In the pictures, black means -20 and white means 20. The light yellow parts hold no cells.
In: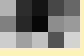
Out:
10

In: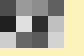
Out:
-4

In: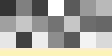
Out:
-6

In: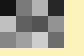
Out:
5

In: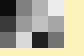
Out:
14

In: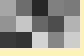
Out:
13

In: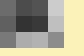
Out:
7

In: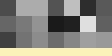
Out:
1

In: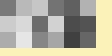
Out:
6
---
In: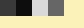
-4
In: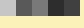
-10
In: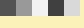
14
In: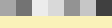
-10
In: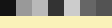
-7
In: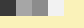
18
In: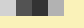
8
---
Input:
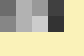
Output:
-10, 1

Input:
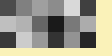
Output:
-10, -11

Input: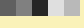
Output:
9, -5

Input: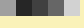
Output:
13, 5

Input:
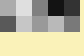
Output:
-12, -6

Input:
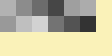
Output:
7, 4

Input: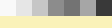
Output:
-11, 19

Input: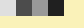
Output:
-15, 15
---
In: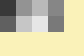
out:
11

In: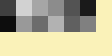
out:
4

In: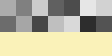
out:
6

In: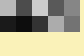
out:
-18

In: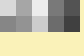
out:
3

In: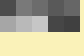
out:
9

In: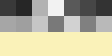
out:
5
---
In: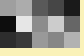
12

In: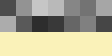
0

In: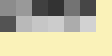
7

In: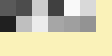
5

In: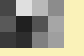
-7

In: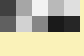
-16

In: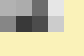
-8

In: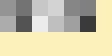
5
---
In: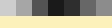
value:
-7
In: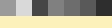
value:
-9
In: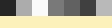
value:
19
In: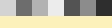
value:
8
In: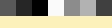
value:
-20
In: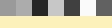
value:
-14
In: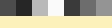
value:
9
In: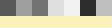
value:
-2
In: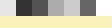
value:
-7
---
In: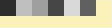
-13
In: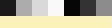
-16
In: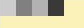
12
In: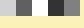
13
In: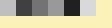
10
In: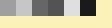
5
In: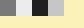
-1
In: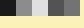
-16
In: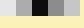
16
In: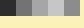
-13
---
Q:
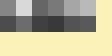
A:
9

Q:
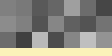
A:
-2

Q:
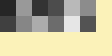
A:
2

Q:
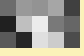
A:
-4

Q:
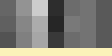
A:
-6

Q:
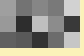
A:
-11

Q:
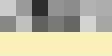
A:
7

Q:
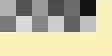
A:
-17

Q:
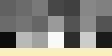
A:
-7
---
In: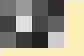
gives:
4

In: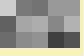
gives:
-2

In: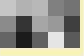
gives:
9

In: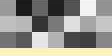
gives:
-7

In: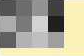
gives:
-3

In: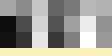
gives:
-1

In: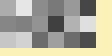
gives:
-1

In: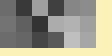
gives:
-10

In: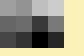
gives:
3
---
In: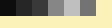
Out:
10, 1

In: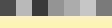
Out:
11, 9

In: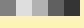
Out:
15, 8

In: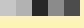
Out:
11, 8

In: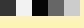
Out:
18, 12

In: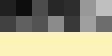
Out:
10, 5
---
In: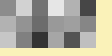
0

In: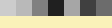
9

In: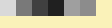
-1

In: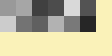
-2

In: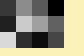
-13

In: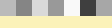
1
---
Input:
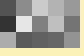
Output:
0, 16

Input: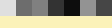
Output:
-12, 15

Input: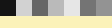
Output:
9, 16

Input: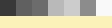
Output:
9, 19

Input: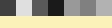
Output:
-16, 15

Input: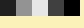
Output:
16, 16
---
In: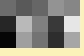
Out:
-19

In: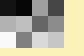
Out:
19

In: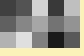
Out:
8

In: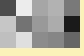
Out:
10

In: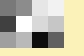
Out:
5

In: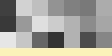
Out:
16

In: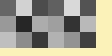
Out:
10

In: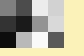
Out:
-18
